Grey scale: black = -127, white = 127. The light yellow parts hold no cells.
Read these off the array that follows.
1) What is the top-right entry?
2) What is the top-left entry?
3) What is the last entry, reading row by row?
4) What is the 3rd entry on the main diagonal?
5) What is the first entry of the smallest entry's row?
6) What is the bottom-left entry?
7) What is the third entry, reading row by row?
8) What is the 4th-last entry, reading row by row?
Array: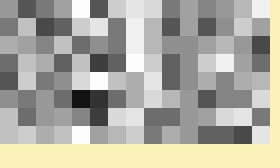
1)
112
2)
24
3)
101
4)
4
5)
15
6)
65
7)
-6
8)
-30

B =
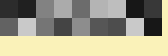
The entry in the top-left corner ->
-83
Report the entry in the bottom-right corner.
-104
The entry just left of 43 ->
2
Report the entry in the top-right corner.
-71

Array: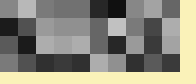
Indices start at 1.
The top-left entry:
7
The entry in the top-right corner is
-25
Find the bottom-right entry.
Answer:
-69
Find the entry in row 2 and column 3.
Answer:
26
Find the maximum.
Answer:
65
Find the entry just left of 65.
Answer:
-25
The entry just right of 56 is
-5
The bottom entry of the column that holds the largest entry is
16
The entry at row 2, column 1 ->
-100
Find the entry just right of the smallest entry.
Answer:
7

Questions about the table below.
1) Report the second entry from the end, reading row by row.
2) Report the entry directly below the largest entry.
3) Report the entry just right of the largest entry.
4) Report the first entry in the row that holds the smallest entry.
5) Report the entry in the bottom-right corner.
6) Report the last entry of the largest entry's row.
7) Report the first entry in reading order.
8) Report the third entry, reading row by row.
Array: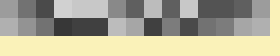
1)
38
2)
-72
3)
72
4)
48
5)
48
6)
28
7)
28
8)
-53

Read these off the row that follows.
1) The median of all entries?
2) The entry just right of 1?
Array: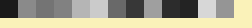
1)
1
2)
53

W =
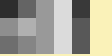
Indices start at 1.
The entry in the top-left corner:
-82
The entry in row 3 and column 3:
25
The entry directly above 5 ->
48

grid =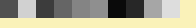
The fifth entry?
4
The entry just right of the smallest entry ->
-88
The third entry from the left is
-67

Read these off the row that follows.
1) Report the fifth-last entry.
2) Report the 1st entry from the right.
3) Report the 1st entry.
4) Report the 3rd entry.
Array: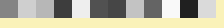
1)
67
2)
90
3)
4
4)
55
